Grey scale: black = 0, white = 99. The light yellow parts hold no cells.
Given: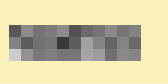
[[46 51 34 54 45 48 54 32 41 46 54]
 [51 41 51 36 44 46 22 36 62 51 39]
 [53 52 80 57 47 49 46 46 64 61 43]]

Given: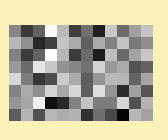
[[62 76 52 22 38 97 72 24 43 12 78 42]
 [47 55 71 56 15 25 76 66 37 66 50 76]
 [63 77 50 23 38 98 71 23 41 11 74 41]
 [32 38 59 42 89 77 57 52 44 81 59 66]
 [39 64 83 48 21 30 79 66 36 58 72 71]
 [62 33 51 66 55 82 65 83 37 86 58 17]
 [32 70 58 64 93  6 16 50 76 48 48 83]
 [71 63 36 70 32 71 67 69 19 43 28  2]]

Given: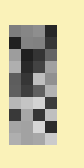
[[55 15 49 52]
 [50 21 13 51]
 [20 39 61 12]
 [26 62 68 16]
 [74 56 36 21]
 [37 69 37 24]
 [82 23 71 76]
 [20 74 22 65]
 [83 17 64 63]
 [65 79 68 63]]

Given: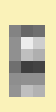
[[40 43 51]
 [92 80 56]
 [74 68 56]
 [24 26 43]
 [56 56 55]
 [74 69 57]]

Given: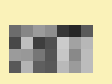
[[15 35 42 52 60 55 21]
 [63 71 28 74 24 31 79]
 [53 73 60 59 46 33 77]
 [60 73 34 70 37 34 72]]

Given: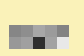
[[60 51 52 55 65]
 [63 90 59 62 18]]

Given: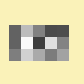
[[29 30 38 73 50]
 [87 51 38 97 24]
 [48 63 49 81 66]]
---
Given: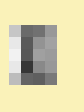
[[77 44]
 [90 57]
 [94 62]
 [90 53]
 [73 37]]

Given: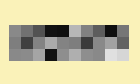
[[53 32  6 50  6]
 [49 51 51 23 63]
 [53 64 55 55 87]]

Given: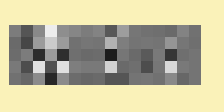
[[48 53 55 48 34 46 43 51]
 [41 60 60 46 69 45 45 46]
 [42 17 18 41 11 41 47 43]
 [47 87 87 47 81 43 46 47]
 [44 54 54 40 33 45 44 40]]

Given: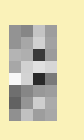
[[57 76]
 [57 81]
 [70 22]
 [65 87]
 [96 16]
 [43 59]
 [38 80]
 [56 61]]

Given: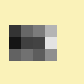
[[20 48]
 [ 8 26]
 [38 36]]

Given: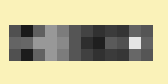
[[31 37 48 26 23 38]
 [39 59 53 18 35 89]
 [31 38 48 25 23 40]]
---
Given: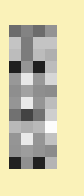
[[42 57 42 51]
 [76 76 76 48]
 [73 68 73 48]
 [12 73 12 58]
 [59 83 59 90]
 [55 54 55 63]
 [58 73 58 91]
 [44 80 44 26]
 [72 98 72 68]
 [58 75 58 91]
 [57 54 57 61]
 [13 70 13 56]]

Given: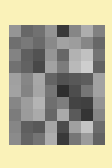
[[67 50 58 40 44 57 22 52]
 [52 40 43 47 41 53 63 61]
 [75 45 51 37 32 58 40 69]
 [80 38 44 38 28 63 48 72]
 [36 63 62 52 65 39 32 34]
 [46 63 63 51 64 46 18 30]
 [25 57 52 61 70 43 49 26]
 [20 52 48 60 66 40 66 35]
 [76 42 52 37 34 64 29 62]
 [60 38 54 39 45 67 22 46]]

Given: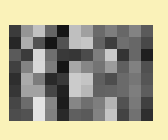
[[51 35 23 58 75 39  8 74 62 41 49 40]
 [40 28 15 67 32  8 32 74 77 38 24 43]
 [40 12 35 23 83 43 22 21 29 49 78 20]
 [50 31 25 51 84 48  8 65 52 45 60 37]
 [46 33 18 66 48 16 22 79 76 37 30 41]
 [49 36 21 63 63 27 13 79 71 38 39 41]
 [47 25 27 42 88 52 11 52 43 49 70 32]
 [44 18 30 32 88 50 16 37 35 51 76 26]]

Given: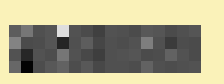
[[31 33 36 46 31 33 86 32 29 25 32 31 29 34 33 29]
 [30 29 51 29 30 33 14 31 36 27 31 30 32 49 31 23]
 [32 29 32 15 32 30 46 32 28 24 31 32 33 29 30 38]
 [31 32 40  1 30 34 38 30 34 28 31 31 30 38 31 30]]

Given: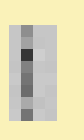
[[77 77 77 55]
 [76 77 77 63]
 [80 77 77 21]
 [77 76 76 50]
 [78 78 78 45]
 [78 76 76 42]
 [75 77 77 66]
 [78 76 78 45]]

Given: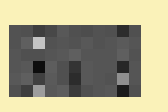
[[17 31 32 31 24 28 34 31 30 32 31]
 [35 33 32 37 76 32 33 32 34 32 33]
 [37 32 33 31 31 33 34 37 33 33 33]
 [15 33 33 34  5 36 31 20 34 33 33]
 [56 33 34 37 25 35 31 17 34 33 32]
 [11 31 31 24 61 34 36 23 31 33 34]]

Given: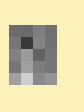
[[49 44 42 41]
 [51 44 46 22]
 [38 46 50 60]
 [49 46 46 62]
 [53 58 62 80]]
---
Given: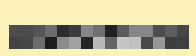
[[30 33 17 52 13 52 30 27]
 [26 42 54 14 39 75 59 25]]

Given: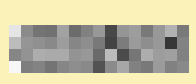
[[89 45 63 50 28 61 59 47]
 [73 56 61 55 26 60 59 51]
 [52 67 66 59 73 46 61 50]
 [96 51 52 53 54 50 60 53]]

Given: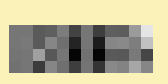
[[46 35 48 46 37 60]
 [46 35 43 46 52 49]
 [45 62 46 44 35 47]
 [44 23 43 45 53 65]]

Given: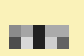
[[54 13 66]
 [30 13 38]]

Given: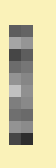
[[36]
 [64]
 [27]
 [42]
 [57]
 [75]
 [49]
 [43]
 [57]
 [27]]

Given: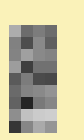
[[67 48]
 [50 53]
 [51 53]
 [61 44]
 [35 29]
 [41 53]
 [38 47]
 [55 79]
 [21 66]]
